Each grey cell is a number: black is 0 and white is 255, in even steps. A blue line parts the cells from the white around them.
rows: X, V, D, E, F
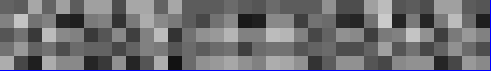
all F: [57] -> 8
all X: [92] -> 2 6 14 15 16 18 21 22 23 30 34
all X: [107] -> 17 20
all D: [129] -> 6 11 18 19 22 29 35
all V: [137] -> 12 17 20 21
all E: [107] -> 6 14 16 19 24 34
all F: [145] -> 9 15 18 22 25 26 30 31

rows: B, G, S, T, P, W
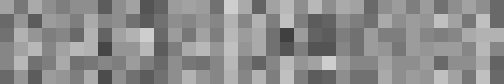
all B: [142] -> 4 6 7 9 22 24 28 33 35
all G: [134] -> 8 14 16 18
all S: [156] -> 13 18 22 27 30
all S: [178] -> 2 7 10 35 36
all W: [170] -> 7 28
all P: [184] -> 2 17 21

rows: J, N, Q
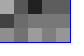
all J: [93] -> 4 5
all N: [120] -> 3 4 5

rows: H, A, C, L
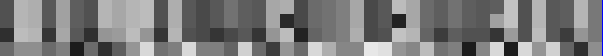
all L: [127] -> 5 13 15 16 33
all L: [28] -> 6 34 37

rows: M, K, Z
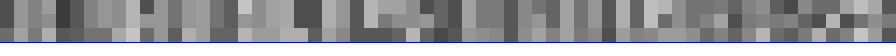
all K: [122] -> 28 35 36 54 56 64
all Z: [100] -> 16 17 29 31 53
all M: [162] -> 20 28 29 34 41 61
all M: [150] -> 2 8 12 14 25 43
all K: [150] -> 2 8 11 12 14 18 25 31 39 43
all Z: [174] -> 4 14 21 22 59

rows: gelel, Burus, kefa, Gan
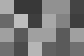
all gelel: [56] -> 2 3
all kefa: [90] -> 2 5
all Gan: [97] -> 4
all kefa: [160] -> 1 3 4 6
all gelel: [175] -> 1
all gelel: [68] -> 6
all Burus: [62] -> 3 6

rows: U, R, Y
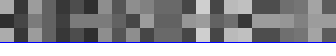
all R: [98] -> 4 9 12 13 16
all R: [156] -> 11 15 19 20 23 24
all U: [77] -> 6 19 20
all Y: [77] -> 6 19 20
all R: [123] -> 3 6 7 8

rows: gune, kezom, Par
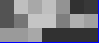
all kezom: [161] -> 7
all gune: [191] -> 2 4
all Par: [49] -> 4 5 6 7
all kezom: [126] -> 5

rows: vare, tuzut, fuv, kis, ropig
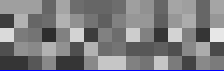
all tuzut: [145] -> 6
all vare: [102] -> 4 7 8 12 15
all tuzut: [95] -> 8 12
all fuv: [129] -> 5 8 11 14
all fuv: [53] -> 12 15
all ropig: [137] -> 4 7 15
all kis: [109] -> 8

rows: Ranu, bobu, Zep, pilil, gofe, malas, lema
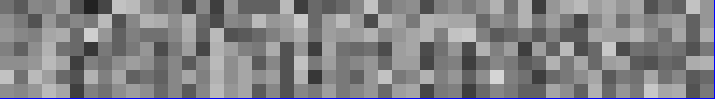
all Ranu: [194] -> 9 27 50
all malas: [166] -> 9 14 18 43 47
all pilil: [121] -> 8 10 13 19 48 51
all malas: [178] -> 7 16 22 31
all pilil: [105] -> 6 26 43 47
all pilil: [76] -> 12 28 31 34 42 45
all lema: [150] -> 3 17 27 45

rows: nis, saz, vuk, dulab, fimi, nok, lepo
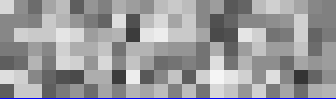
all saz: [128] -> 3 23 24
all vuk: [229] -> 5 11 18
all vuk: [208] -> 2 19 22

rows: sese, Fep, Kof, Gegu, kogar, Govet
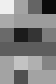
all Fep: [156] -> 2 3 4
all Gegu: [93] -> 1 2 3 4
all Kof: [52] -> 3
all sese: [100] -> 3
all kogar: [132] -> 4
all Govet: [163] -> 1 3 4

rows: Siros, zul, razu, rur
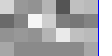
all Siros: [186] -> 7
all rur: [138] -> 2 3 4 5 6
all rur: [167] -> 1 7
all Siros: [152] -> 2

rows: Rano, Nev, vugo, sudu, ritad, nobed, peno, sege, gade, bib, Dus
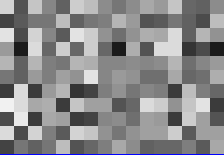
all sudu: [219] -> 3 12 13
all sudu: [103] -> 4 6 8

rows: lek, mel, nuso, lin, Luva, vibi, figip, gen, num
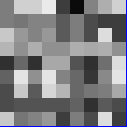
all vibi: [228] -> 2 4 9
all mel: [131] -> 3 4
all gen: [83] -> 2 3 4 5
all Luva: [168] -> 4 5
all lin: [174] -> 3 6 8
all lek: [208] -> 2 3 9

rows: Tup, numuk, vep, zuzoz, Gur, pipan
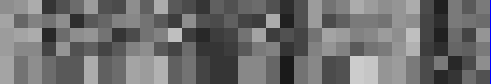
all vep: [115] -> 8 11 18 23
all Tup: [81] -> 5 8 17 20 22
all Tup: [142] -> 1 10 28

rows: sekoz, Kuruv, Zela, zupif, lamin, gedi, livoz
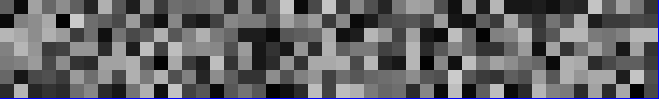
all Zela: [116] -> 9 44
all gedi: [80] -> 4 13 21 32 38 47
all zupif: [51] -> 20 35 36 41 47

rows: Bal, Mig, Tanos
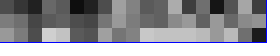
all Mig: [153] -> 9 14 16
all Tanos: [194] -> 5 12 13 14
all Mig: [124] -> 1 10

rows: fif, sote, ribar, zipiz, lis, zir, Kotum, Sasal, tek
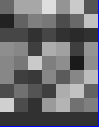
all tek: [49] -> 1 2 3 4 5 6 7
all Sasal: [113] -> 6
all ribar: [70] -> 1 2 4
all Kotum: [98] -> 7
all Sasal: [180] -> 5
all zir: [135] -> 1 4 6

